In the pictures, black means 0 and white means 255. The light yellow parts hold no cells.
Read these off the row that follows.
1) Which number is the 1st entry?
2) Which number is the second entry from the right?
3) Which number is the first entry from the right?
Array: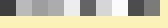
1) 62
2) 76
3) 122

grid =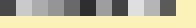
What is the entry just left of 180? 222
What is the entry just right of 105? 45

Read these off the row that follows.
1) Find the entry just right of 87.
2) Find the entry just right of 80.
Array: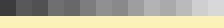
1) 80
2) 111

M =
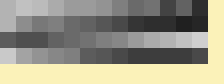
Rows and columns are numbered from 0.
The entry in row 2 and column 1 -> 79
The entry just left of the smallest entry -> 46
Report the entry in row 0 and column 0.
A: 179
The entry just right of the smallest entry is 38
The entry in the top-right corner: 46
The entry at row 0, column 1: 193
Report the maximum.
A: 207
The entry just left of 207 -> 193
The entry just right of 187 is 171
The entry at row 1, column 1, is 141
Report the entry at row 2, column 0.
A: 92
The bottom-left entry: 201
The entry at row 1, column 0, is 179
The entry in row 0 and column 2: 187
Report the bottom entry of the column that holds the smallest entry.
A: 61
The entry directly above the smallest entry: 98

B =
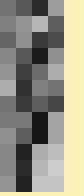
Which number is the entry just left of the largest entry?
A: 181
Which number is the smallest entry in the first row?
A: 42
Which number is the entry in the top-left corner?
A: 114
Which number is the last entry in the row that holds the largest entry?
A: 204
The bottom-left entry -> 149
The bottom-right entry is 196
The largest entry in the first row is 157
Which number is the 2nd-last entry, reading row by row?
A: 196

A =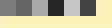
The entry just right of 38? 197
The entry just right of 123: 102

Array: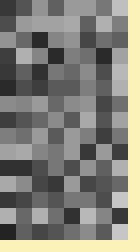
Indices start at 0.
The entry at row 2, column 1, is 104
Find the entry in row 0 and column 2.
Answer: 147
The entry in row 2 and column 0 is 147
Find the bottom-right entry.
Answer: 198
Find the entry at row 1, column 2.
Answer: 162
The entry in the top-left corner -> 56
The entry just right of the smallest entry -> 96
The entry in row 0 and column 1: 84
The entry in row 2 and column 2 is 42
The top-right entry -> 191
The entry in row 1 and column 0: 77
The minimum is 35
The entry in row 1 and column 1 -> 154
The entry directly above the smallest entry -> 176

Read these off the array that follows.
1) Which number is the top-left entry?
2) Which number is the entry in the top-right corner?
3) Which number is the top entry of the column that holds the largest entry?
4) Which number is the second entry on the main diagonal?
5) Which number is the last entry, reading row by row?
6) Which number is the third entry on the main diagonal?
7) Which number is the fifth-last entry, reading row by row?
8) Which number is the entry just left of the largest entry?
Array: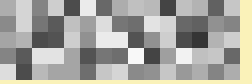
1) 173
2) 198
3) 192
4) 213
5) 173
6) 76
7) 198
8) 110

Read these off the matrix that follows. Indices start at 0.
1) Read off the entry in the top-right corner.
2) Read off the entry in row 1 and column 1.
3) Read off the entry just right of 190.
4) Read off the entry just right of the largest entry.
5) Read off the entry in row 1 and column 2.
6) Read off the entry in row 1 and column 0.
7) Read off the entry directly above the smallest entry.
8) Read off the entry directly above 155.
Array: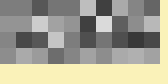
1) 101
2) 148
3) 64
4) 95
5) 205
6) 148
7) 141
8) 87

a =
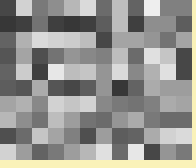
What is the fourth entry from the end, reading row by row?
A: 231
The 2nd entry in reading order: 210
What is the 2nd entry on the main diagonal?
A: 63
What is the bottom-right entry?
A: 121
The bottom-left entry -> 210
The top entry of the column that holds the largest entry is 238
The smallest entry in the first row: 71
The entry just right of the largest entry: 128
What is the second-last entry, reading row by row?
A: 149
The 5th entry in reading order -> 183
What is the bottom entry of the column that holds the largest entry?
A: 71
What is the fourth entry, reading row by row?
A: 142
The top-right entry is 128
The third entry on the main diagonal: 218
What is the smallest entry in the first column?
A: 55
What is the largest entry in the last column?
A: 218
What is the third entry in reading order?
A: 121
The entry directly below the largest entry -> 142
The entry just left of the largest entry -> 99

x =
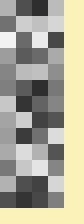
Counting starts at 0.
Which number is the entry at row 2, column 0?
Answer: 242
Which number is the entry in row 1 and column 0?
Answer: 113
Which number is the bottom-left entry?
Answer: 78
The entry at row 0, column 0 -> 178
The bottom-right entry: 127
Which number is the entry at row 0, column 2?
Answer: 46
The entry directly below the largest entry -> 157
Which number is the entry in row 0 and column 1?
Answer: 78

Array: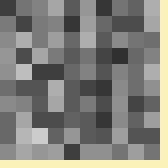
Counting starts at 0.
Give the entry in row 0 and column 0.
63
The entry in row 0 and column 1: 117
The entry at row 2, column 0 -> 137
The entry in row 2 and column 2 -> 123
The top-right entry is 173
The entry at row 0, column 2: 130
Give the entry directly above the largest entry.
76
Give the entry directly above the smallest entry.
137
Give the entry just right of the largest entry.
99
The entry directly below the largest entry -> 149
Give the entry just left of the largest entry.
181
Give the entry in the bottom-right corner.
117
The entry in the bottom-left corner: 137
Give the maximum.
203
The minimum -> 48
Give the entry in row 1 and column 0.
123
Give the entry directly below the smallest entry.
130
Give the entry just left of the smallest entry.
69

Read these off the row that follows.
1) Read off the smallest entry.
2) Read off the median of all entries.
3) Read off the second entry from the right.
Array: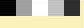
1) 5
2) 160
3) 194
